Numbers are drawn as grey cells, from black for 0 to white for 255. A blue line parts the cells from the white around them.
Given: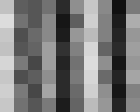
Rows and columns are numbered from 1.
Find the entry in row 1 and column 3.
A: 86
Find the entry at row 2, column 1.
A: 220
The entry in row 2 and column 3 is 86
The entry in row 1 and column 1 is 193
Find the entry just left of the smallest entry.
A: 137
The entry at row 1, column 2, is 94
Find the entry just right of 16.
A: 122
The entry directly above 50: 28
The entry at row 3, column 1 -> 199
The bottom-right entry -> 137
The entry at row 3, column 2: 79
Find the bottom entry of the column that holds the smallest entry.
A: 36
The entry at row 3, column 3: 106
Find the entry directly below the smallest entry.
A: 28

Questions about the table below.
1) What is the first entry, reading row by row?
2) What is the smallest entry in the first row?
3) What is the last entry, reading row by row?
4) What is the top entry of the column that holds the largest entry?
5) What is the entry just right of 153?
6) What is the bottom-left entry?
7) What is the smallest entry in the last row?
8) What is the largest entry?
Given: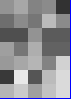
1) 147
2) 50
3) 218
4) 167
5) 167
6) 181
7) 159
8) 232

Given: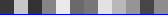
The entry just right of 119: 226
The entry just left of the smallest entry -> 198

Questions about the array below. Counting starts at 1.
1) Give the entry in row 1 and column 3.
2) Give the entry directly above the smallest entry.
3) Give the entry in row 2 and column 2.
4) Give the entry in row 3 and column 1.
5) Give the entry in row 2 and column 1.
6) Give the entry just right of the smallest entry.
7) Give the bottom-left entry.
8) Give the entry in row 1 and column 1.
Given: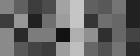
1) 60
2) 157
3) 150
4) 138
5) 60
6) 175
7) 138
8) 132

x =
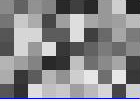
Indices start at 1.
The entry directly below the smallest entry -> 186
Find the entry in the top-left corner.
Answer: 138
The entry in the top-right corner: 34
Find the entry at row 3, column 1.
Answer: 85
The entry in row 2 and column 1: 117
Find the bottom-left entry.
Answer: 85
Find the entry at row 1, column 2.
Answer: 98
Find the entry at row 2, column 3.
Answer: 172
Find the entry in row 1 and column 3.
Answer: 145
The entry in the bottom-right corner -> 206
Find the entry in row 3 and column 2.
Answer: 214

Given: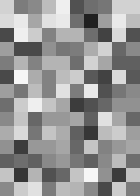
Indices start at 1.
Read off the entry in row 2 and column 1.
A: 218
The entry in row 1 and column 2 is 124
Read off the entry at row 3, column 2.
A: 239
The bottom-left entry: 137
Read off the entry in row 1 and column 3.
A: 137
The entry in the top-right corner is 210
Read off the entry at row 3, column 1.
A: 73
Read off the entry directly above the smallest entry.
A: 110
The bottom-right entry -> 124
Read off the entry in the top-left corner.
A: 210
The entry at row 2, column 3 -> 166
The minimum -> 32
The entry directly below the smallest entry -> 110

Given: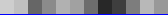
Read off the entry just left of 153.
184
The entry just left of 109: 161

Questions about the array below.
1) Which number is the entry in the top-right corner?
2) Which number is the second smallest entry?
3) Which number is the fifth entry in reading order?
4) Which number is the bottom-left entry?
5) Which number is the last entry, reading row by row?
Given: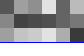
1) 187
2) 66
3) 100
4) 159
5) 58

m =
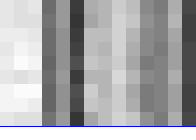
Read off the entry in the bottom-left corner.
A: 230
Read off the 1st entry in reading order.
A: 230
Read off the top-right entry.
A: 72
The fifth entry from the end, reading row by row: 197
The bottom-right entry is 72
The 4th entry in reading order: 108
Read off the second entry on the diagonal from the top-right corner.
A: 181
